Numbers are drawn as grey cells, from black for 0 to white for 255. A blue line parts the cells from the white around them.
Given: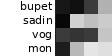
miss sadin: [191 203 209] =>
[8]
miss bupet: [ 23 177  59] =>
[16]
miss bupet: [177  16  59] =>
[23]
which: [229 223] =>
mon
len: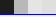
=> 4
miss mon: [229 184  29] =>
[223]
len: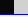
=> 2

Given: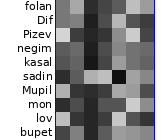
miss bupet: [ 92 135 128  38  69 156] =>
[149]
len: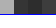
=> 4
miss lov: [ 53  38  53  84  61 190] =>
[198]

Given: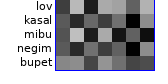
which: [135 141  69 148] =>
bupet
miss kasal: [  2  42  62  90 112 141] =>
[104]
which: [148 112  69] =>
bupet
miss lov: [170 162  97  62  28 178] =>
[185]
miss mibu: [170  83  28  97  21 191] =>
[14]
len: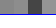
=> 4
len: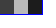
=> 3

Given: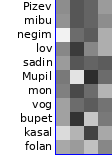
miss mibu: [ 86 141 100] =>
[147]
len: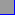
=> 1
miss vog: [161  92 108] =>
[115]

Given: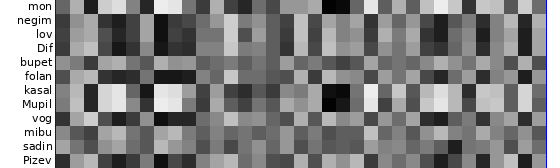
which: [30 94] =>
vog
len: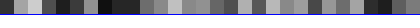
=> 30
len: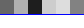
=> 6
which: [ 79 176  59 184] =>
folan

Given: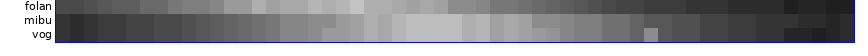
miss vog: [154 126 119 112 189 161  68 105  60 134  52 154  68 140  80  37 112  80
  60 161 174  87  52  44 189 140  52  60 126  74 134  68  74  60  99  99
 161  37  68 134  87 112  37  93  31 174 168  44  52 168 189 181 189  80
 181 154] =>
[148]
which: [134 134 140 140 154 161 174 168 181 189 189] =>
mibu
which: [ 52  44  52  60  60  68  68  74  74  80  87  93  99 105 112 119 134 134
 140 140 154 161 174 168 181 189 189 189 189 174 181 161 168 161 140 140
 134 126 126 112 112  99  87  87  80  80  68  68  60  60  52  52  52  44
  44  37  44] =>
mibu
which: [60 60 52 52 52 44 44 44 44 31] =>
folan

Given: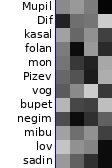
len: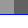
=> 2
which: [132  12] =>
lov
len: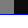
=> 2
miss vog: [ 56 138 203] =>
[91]

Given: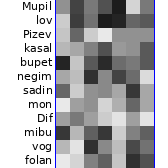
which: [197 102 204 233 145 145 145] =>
Pizev
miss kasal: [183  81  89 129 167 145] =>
[153]
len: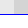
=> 2

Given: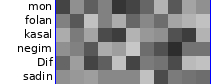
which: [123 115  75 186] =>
Dif
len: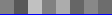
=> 8
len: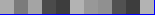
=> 11
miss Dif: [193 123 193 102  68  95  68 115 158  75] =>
[186]

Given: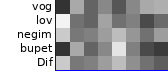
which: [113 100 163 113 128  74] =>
lov
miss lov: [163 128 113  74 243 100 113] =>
[106]
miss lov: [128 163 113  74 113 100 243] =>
[106]
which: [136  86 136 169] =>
vog
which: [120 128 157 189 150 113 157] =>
negim
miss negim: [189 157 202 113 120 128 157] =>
[150]
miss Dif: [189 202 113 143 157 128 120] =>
[93]

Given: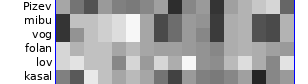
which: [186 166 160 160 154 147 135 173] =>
folan
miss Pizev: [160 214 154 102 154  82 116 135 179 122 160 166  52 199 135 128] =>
[45]
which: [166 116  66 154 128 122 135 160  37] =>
kasal
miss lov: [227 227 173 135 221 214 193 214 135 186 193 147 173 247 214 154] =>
[141]

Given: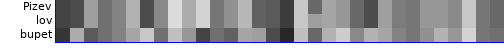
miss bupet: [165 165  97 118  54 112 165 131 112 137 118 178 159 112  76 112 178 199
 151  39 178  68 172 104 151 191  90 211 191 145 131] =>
[205]
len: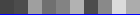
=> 10
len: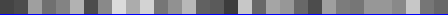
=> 32

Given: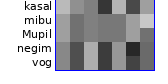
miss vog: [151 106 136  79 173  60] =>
[67]
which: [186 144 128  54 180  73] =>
kasal
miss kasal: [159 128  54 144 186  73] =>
[180]

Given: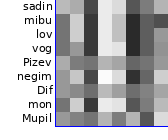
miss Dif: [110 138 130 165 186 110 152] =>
[159]
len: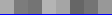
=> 8
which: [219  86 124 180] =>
sadin
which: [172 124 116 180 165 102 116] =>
Pizev
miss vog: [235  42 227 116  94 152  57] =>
[146]
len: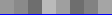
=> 8

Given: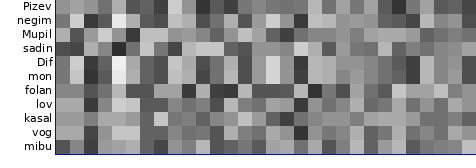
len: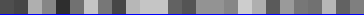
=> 26
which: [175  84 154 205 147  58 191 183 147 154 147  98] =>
negim
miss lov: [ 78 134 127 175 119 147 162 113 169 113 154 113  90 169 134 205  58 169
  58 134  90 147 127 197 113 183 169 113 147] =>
[105]
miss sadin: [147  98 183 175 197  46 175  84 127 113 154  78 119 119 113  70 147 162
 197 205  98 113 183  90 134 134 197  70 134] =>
[141]

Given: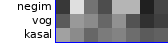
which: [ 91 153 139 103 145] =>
vog
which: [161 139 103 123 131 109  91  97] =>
kasal
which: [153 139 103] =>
vog
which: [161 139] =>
kasal
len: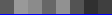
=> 8
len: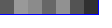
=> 7

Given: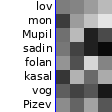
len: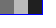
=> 3
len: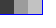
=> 3
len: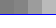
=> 4

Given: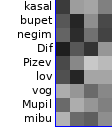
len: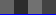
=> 4
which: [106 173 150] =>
Mupil
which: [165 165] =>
lov
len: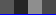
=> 4
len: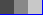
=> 3
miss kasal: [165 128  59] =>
[157]
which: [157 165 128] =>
kasal

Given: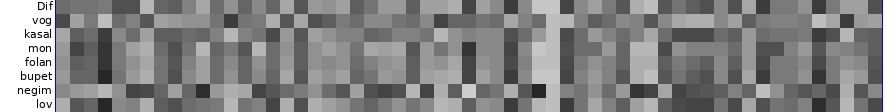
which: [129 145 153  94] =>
folan
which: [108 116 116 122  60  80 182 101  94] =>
kasal
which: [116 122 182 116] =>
lov

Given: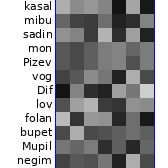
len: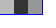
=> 3
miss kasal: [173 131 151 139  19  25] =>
[165]

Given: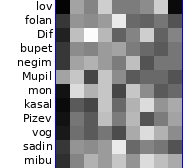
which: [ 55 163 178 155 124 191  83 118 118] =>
negim
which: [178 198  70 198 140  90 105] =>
mon
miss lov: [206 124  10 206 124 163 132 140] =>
[4]
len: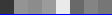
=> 8
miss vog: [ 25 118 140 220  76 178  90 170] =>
[111]
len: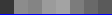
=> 8

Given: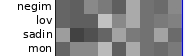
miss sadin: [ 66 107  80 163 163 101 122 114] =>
[157]
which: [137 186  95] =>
mon
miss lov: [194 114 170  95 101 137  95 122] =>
[129]
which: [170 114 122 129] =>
lov
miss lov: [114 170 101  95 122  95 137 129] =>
[194]

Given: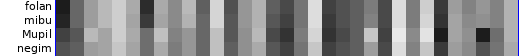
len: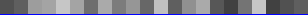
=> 22
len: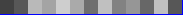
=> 13
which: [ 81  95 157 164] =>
negim
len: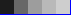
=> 5

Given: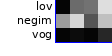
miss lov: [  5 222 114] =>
[107]
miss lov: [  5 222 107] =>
[114]
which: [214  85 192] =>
negim
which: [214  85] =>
negim
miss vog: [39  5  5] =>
[12]

